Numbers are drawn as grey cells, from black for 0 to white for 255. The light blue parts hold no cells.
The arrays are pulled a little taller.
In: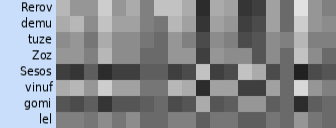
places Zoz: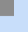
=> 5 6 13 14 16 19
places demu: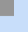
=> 13 19
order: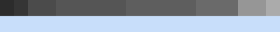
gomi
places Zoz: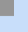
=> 1 2 9 10 12
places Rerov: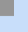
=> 2 3 5 19

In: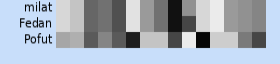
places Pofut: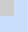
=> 12 13
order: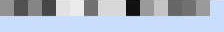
Fedan

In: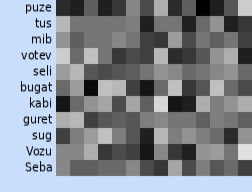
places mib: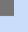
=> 3 4 6 11 13
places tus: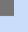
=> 2 3 4 5 8 9
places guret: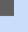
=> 5 11 14

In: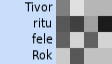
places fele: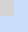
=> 2 4
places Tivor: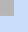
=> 3 4
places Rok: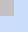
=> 3 4

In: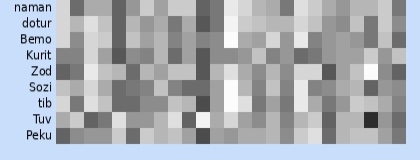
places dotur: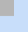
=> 2 6 16 17
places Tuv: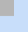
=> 8 16 18 21 22
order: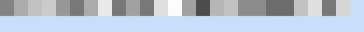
tib

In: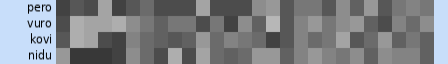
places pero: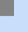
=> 26
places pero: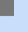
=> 18 19 25 27
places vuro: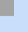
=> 3 4
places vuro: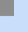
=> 6 14 21 27

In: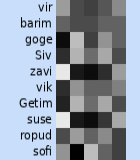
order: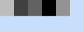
sofi
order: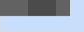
barim
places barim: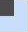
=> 2 3
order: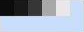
suse
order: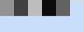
goge

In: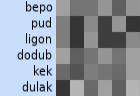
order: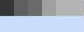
dulak
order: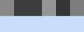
ligon
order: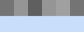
bepo

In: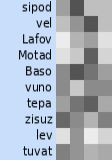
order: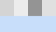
lev
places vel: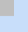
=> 1 4
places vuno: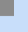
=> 1 3 4
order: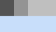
vel
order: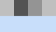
vel

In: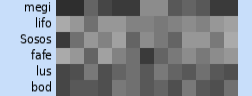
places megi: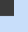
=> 5 6 12 13
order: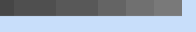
lus
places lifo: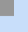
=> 2 4 5 12
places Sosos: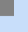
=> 4
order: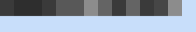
megi
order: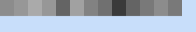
fafe

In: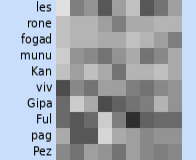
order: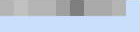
rone
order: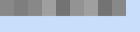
Pez
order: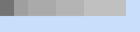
Kan
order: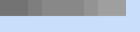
Pez
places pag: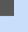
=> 2 3
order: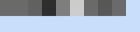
Ful
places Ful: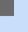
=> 1 3 8 9

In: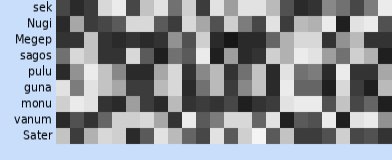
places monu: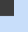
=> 7 11 16
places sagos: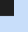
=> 8 12 24
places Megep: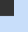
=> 1 2 4 6 8 20 23 24
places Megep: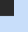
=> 5 7 12 14 15
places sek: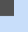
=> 17

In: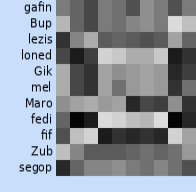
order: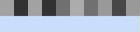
mel
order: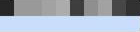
Gik
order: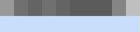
Zub
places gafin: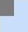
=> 1 4 8 10
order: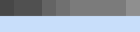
gafin
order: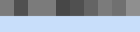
gafin

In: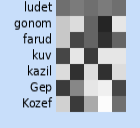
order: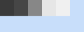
Gep
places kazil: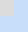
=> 1 3 5
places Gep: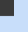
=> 1
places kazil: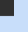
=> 2 4
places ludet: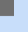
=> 1 3 5
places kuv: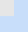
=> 2 4 5

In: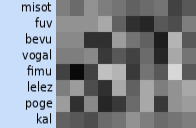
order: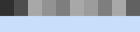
lelez
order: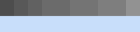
kal
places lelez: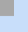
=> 5 7 10

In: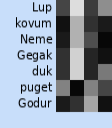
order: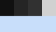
Gegak
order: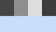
Lup
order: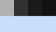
kovum
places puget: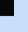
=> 2

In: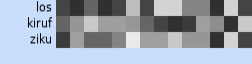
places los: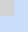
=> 8 9 13
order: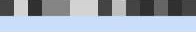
los
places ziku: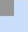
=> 10 11
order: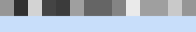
ziku
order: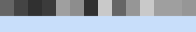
kiruf
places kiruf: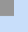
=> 2 6
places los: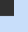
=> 2 4 12

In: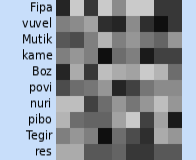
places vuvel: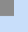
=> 2 6
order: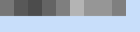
Mutik
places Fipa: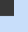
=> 3 8 9
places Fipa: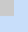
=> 2 4 6 7
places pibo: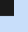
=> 9
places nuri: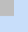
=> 1 2 8

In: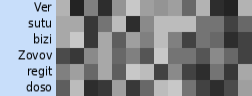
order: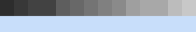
regit
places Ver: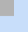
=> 1 11 14
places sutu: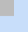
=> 5 8 9 10
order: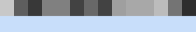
bizi
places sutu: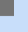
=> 4 11 12

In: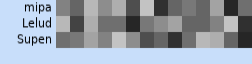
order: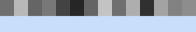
Lelud
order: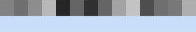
Supen

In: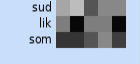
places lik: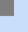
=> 1 3 4
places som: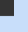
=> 1 2

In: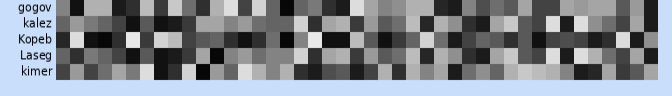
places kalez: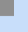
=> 29 39
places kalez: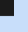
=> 9 31 37 43
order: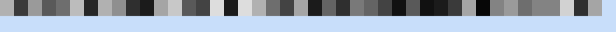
Laseg
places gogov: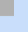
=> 3 4 12 26 27
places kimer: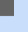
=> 13 32
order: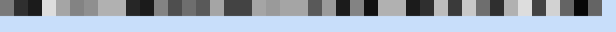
gogov

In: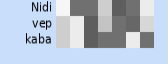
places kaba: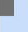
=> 4 5 7
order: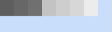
vep
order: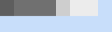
kaba

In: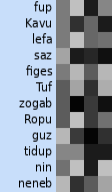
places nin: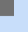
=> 1
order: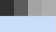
Tuf
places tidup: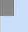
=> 1 2

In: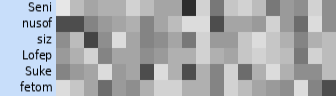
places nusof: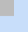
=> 9
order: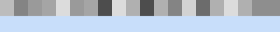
Suke
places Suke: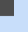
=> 7 10
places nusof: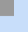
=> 4 15 17
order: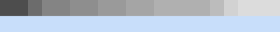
Suke
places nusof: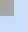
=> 5 8 13 14
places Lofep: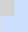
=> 3 11 15 19

